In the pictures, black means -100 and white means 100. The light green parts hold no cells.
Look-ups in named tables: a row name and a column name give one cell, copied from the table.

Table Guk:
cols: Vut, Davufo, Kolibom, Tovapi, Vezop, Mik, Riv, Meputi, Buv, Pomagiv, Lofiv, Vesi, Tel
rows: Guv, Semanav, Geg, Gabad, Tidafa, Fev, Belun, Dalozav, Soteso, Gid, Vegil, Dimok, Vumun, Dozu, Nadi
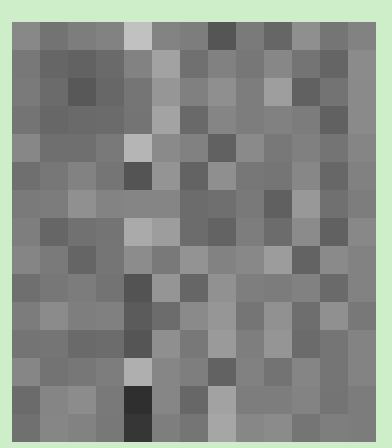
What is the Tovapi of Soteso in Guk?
-8
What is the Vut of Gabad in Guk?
-9
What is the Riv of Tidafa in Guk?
1
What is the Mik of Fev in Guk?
16
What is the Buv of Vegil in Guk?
-8
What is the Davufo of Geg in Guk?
-16
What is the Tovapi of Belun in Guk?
3
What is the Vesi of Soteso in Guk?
8
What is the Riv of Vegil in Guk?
8
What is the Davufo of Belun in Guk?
-3
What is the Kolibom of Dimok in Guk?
-17
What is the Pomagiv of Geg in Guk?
24
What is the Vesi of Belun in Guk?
-12
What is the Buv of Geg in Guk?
-2
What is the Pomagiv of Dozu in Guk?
-2
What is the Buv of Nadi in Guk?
6
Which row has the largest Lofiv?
Belun

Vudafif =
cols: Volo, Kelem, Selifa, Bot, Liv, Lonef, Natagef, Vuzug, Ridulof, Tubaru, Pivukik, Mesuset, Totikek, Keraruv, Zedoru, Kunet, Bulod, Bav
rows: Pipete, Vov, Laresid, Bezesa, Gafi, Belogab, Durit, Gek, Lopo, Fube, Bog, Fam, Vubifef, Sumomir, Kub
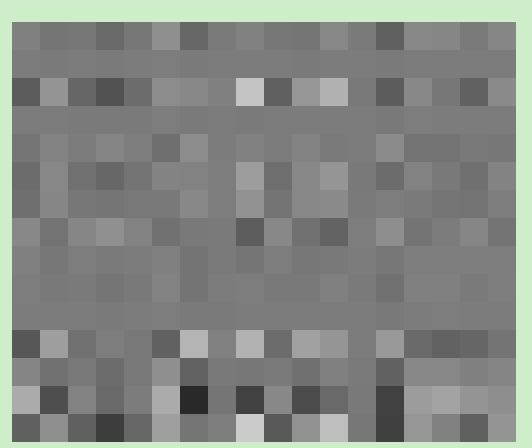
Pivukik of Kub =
14
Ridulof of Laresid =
54
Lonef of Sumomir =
34
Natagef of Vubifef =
-23
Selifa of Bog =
-3
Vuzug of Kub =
-1
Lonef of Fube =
2
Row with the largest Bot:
Gek

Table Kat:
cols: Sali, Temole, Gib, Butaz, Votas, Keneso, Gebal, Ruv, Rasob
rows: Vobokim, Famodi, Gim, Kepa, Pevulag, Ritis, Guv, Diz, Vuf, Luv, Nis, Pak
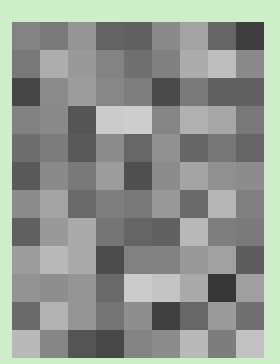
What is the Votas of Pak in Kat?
3
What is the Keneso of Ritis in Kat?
9
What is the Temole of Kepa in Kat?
8
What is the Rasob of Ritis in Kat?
10
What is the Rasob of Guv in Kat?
0
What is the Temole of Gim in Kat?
9
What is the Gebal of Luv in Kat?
33
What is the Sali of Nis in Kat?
-17
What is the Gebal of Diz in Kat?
44
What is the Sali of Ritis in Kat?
-30
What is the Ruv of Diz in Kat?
-1
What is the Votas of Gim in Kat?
-1
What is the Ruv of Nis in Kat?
21
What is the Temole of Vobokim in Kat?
-4

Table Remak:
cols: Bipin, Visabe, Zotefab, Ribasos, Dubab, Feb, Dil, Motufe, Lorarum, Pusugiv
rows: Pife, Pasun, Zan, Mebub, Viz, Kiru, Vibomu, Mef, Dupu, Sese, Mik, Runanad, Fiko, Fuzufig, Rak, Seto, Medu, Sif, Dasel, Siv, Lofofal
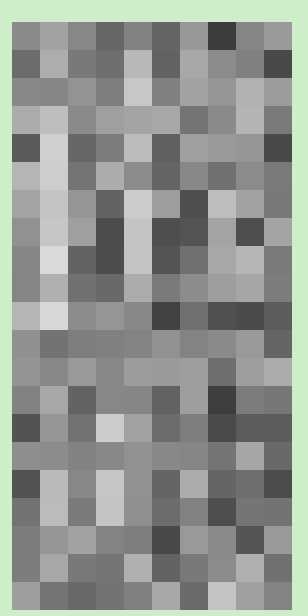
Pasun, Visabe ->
36
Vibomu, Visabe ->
53
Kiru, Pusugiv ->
-4
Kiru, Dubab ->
9
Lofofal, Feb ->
32
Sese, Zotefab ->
-11
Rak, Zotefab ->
-10
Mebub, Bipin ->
34
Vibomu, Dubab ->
59
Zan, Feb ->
0
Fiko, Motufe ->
-13
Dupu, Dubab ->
53
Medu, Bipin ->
-36
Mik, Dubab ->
7
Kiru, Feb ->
-21
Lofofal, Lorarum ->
25
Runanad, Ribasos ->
0

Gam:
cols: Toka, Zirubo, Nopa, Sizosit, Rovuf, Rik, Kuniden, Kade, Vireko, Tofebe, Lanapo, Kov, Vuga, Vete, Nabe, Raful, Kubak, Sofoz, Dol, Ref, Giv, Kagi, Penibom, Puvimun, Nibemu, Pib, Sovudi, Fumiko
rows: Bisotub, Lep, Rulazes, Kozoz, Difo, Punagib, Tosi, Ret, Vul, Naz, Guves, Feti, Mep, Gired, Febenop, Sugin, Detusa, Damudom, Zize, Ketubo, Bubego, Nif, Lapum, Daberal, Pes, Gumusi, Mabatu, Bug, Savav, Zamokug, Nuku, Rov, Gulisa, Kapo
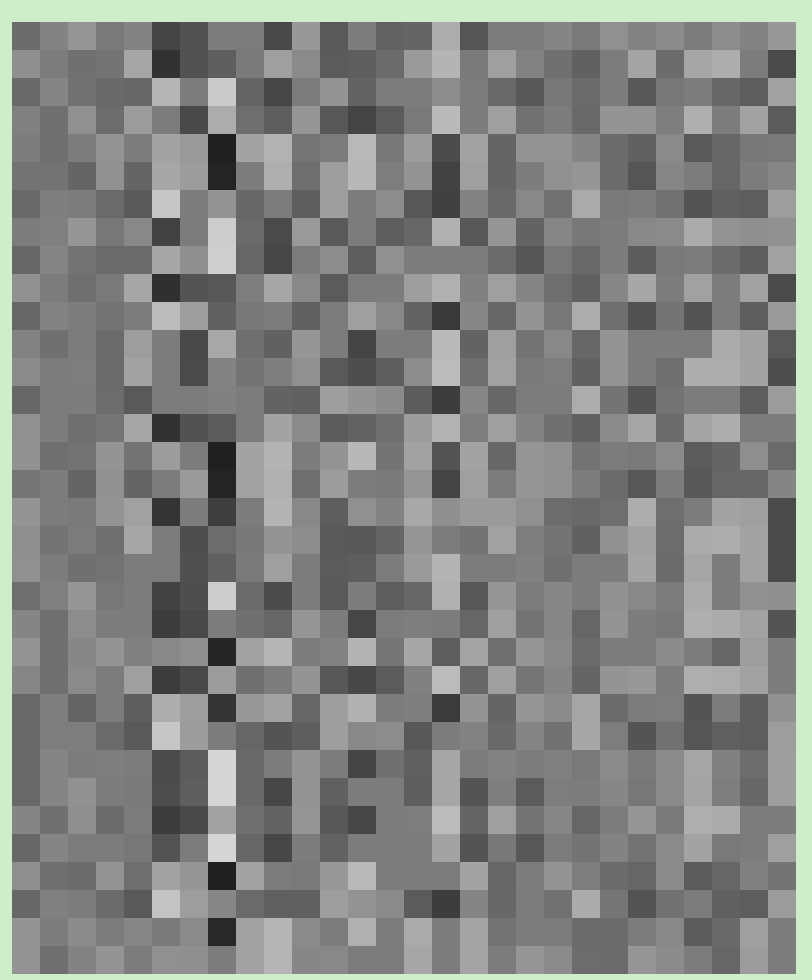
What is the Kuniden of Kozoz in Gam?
-43
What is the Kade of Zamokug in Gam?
68
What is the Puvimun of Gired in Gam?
-10
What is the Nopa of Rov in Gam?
-3
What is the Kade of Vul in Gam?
62
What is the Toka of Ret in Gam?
-3

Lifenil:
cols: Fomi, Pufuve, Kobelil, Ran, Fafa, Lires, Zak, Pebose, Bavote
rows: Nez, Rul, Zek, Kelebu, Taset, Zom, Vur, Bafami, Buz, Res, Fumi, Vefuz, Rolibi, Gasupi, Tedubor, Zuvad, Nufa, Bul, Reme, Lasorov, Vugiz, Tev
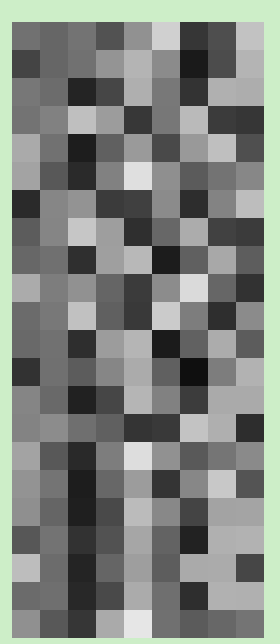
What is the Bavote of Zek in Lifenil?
36
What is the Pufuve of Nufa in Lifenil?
-9
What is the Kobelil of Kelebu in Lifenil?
50
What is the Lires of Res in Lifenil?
10
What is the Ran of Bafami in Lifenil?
24
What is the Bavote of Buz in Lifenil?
-27
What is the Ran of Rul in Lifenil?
16
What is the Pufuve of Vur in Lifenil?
5
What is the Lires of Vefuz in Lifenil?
-79
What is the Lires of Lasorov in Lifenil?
-27
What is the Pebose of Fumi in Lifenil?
-64
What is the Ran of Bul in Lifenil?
-43
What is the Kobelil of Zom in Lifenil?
-67
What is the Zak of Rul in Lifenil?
-80
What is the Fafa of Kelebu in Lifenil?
-57
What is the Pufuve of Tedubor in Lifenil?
10
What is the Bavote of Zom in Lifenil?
6
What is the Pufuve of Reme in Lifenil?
-10
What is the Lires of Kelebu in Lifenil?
-7

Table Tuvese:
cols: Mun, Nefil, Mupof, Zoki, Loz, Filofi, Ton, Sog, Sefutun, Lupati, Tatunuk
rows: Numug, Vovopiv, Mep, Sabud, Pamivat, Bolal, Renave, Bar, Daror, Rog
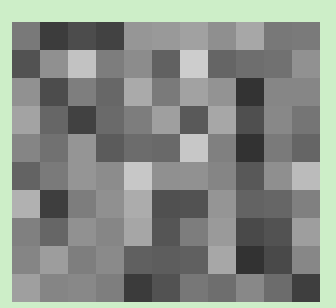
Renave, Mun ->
39
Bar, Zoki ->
5
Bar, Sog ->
21
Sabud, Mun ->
28
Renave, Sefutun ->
-22
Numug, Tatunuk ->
-4
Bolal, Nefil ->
-4
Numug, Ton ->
26

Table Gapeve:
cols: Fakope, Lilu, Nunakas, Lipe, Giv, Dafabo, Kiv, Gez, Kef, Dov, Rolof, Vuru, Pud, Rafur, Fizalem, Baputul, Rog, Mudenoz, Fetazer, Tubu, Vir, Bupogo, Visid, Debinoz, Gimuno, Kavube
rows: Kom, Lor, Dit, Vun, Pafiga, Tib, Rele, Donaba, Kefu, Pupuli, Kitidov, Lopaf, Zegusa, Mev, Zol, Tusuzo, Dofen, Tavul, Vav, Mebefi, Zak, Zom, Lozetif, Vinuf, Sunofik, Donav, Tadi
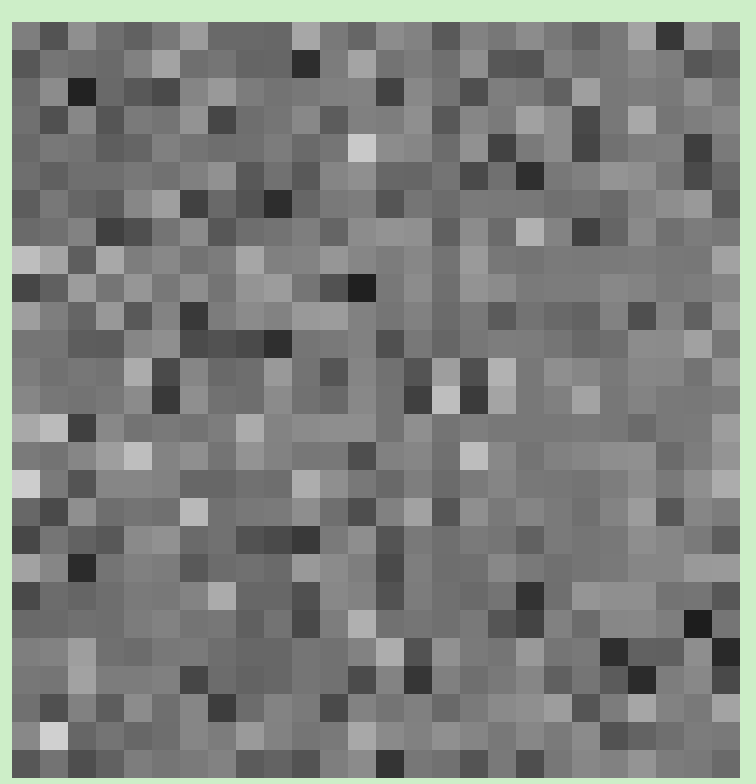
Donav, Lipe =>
-9
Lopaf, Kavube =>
-7
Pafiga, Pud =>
58
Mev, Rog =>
-54
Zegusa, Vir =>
5
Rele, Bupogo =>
-17
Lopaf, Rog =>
-7
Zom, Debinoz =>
-1
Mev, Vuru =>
-18
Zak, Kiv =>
3
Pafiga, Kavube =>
-4
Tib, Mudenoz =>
-12
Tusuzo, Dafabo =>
3
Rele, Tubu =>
-12
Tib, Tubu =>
-6
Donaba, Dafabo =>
-9
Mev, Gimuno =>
-6
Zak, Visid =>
12

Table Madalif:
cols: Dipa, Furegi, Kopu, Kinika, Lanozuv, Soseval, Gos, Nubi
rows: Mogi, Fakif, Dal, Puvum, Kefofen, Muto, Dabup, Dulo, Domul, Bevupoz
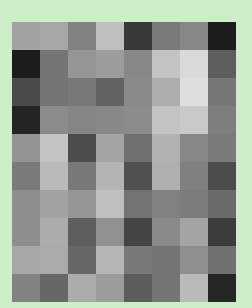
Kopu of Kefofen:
-40
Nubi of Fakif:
-27
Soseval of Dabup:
1
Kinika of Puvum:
7
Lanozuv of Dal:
8
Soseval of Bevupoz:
-9
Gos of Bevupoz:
46

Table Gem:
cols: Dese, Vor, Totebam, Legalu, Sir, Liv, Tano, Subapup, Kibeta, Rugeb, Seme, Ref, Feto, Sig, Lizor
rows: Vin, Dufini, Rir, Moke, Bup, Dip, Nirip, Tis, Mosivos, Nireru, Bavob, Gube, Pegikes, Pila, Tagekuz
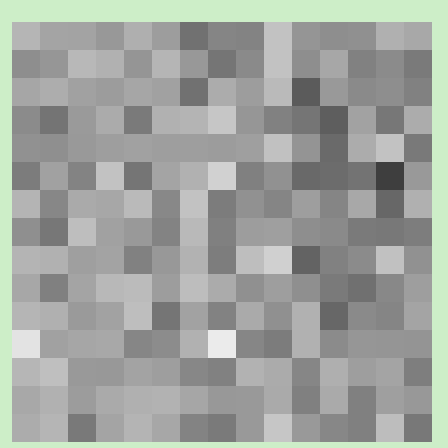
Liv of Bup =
24
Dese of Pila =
32
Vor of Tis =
-7
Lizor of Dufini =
-4
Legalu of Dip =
52
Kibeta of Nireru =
13
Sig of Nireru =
7
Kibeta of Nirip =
14
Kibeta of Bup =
25
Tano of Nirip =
52
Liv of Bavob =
-8
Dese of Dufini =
11
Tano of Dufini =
19
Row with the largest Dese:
Gube

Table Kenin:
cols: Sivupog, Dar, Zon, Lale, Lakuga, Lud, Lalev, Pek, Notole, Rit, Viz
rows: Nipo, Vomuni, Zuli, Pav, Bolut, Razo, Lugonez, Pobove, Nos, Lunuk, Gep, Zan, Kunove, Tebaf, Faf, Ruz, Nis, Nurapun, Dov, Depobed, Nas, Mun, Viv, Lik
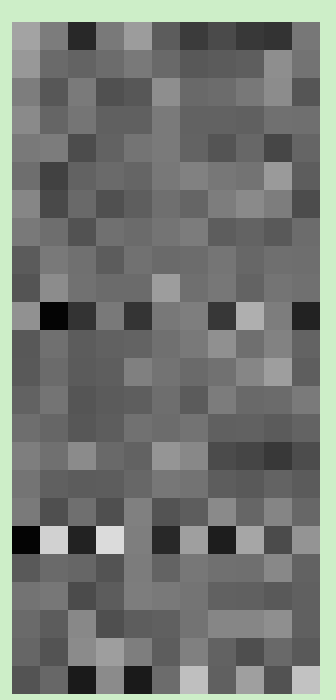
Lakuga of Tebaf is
-26
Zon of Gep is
-60
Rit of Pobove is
-30
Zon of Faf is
-32
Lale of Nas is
-28
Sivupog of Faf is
-14
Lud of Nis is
-7
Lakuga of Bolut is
-9
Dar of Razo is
-49
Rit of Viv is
-18
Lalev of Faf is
-10
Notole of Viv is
-39
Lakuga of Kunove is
0
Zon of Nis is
-28
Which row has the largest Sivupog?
Nipo

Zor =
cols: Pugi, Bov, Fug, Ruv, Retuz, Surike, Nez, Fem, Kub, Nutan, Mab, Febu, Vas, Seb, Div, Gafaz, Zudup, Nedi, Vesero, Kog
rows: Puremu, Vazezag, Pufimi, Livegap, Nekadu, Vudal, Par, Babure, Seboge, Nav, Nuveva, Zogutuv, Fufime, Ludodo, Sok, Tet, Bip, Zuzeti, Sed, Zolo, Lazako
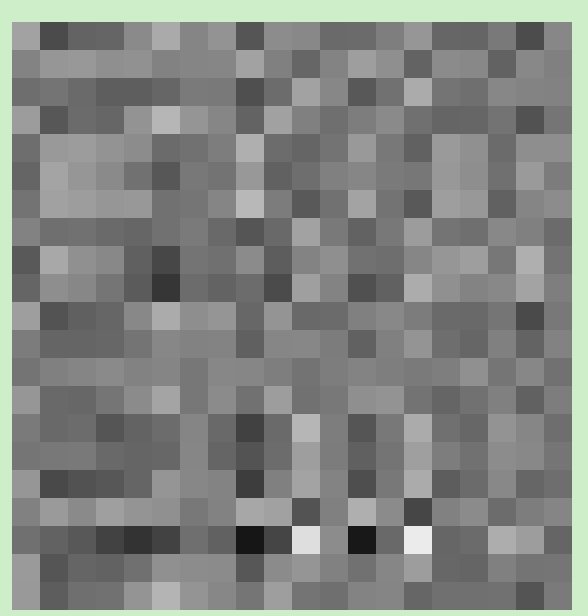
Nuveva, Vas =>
0
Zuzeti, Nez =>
-6
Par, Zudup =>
19
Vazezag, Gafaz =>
9
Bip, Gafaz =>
-27
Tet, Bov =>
-6
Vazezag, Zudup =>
7
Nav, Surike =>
-58
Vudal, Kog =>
-3
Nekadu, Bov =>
20
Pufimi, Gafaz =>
-9
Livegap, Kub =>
-22
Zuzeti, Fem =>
2
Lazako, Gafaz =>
-12
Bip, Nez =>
6
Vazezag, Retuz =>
14
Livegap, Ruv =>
-20
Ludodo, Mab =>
-11
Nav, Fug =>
6

